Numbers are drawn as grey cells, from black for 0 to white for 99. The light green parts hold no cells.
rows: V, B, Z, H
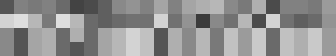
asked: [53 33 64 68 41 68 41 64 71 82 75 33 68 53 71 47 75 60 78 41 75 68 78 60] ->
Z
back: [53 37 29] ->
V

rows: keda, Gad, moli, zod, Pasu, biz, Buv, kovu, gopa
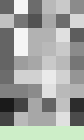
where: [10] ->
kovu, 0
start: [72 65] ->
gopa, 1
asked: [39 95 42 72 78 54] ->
keda
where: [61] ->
Pasu, 1

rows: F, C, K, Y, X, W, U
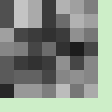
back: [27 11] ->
Y
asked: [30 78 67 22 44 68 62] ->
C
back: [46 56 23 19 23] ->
K
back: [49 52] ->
Y
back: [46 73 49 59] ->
U
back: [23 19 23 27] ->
K

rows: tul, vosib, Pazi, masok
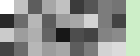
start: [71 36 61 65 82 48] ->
vosib, 2
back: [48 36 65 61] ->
masok

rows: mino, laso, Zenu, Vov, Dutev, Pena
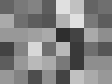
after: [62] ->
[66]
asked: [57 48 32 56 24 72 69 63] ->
Pena
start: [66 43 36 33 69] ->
laso, 0
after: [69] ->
[87]

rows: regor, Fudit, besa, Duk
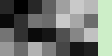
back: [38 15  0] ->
regor
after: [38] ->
[62]
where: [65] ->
Fudit, 5
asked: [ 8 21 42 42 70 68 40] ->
Fudit
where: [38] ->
regor, 3

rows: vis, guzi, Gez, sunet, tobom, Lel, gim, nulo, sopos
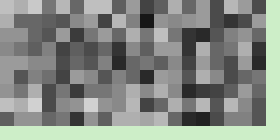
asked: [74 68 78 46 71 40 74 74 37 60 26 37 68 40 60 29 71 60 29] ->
vis
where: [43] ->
Lel, 3
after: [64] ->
[71]

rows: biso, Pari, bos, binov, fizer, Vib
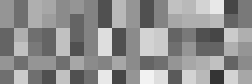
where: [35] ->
Vib, 12
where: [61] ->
Pari, 3
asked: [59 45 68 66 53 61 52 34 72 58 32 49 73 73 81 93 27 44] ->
biso
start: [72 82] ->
biso, 13
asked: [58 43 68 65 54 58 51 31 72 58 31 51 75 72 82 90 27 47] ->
biso
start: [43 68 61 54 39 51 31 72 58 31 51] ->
Pari, 1

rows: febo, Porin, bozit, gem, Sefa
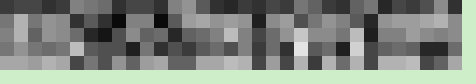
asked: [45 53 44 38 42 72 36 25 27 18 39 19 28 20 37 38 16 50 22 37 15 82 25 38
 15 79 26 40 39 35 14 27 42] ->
gem
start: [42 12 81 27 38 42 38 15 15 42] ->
gem, 23
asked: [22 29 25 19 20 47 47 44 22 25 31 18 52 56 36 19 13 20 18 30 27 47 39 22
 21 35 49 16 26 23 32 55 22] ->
febo
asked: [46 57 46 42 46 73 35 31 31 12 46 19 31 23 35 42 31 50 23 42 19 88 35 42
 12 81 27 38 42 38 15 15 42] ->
gem

